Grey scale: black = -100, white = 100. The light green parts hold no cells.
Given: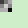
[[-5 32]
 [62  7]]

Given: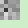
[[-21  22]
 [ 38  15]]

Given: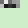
[[ 85 -16]
 [-81 -59]]

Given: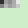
[[24 11]
 [43 25]]

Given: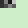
[[  3 -83]
 [-43   4]]

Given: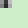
[[-54  50]
 [-66  34]]

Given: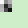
[[  9  37]
 [-70  -6]]

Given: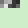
[[ 35  43]
 [ 80 -37]]
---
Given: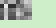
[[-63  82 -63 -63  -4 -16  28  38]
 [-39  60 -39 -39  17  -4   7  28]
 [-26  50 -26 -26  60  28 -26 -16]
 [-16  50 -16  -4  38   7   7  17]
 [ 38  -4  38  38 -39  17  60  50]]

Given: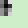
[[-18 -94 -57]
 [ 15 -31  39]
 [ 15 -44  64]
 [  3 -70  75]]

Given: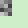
[[  9  42 -49]
 [ 55  29 -37]
 [ 29  -3 -14]
 [-49 -14  -3]]

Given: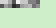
[[-33  23   1 -68 -46  23  34  44 -11  12]
 [ 66  66  34 -33  89  55  55   1   1 -22]]

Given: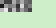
[[ 10 -49 -49  34 -14  34 -14 -26]
 [ 46  82 -39  46 -39  23 -14 -49]
 [-79  23  -2  10 -59  69 -26  -2]]

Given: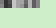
[[  6 -60 -48  54  29  18 -26  42 -26   6]
 [ -5 -60 -38  54  29  29 -15  42 -26   6]]

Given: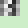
[[ 16  90 -57 -34  52]
 [  3  78 -10 -47  40]
 [-10  52  65 -57  28]
 [-21  40  90 -70  16]]

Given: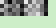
[[ 73 -25 -95  -1 -48 -48  83 -25  60  12  24 -85]
 [ 37  -1 -61  -1 -13 -48  47  12  37  24 -13 -61]
 [-61  12 -13 -37 -13 -85 -13  47  37  73  12 -85]
 [-61  37  -1 -25  24 -85 -25  60  12  60 -13 -72]]
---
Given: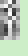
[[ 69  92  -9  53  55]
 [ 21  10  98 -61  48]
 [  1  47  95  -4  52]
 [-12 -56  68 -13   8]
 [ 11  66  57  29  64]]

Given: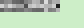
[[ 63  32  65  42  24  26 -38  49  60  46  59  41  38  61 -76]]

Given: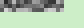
[[ -1 -26 -53 -16 -54 -31 -11  -8 -13  -6   9 -51 -38 -14 -19 -35]]

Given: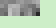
[[ 17   0  37  43  38  13   5  -7 -12  18]
 [ -7 -20  53  25  30 -23   4  22 -20 -69]]

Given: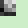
[[-54   9  54 -10]
 [-52 -73 -67 -71]]

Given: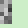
[[ 33  41 -31]
 [-25  56   7]
 [ 39 -12 -27]]

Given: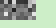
[[ -4 -31  -9  24 -21 -10 -26  50 -28]
 [-10  81 -23  10  -4 -23  -5 -10  78]]

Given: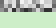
[[ -6  51  -2  77 -19  55  77  54  65 -31  42  77  74 -20]]
